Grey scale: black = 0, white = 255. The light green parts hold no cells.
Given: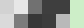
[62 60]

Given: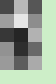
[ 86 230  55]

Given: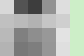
[222 197 142 120]

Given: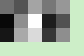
[151  29 218]

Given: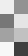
[146 119]

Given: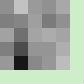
[168 123 164  76 152]
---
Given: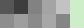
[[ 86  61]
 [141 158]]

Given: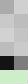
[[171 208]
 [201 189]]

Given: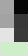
[[166   6]
 [163  55]]

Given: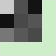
[[203  80]
 [ 17  73]]

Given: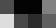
[[ 76   3]
 [221  72]]

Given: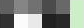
[[ 96 133]
 [ 49 251]]

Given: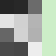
[[ 37  40]
 [227 209]]

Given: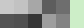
[[201 194]
 [ 84  80]]

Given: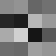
[[140 147]
 [ 38  29]]
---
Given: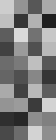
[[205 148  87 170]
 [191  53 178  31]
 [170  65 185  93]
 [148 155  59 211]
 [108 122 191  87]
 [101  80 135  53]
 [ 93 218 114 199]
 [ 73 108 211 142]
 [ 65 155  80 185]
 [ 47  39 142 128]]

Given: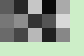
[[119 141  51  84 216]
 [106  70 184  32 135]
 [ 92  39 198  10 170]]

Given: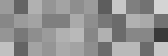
[[193 100 163 149 170 163 142 107 185 185 107 199]
 [155 100 177 149 163 142 155  93 199 127 114 212]
 [149 120 142 155 177 185 135 177 107 135 135  57]
 [135 155 163 127 127 170 142 120 107 177 170 114]]

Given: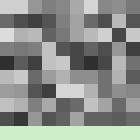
[[220 177 185  98 120 163 185 207  71 200]
 [207 207 150 127 135 169 213 135 142 120]
 [193 177 127 169  92 106 193 163 106 163]
 [185 200 106 156 177 142 142 113 177  92]
 [156 150  84  63 213 213 177 113 142 135]
 [127 120 127 193  84  71  98  78 150  63]
 [106  78  63  84 127 163 106  78 185  84]
 [ 78  55 150  84  98 163  98  98  92 106]
 [ 47  92  63 193 200  71  47  71 185 113]]

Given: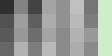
[[102 178 125 185 138 172 138]
 [ 89 152 109 164 138 178 152]
 [ 81 158  95 172 145 185 125]
 [ 47 131  67 164 145 192 117]]

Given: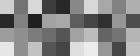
[[230 143 194  85  69 222 236 150  69 194]
 [208 116 216  61  40 136 216 168 129 175]
 [156 143 123 108  85 162 188 100 116 181]
 [ 40 129  32 162 168  93  69  48 150  77]]

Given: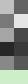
[[192  99]
 [165  72]
 [136  87]
 [120 229]
 [ 39  58]]

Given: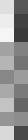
[[245  59]
 [237  66]
 [223  86]
 [217  73]
 [195 101]
 [181 116]
 [169 122]
 [162 129]
 [149 141]
 [135 156]]

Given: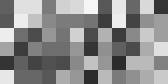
[[237 110  75 150 116 209  75 178  60 137 202 158]
 [231 103 103  88 172 150  44 186 123 144 172 202]
 [164  60 129 110 110 150  52 144  96  75 172 224]
 [ 96 224 224 123 209 217 245  88 231 103 217  52]
 [ 88 237 194 137 123 123 116  60 237  67 144 158]
 [ 52  96  67  81  75 137 194 150  44 186 186 129]]
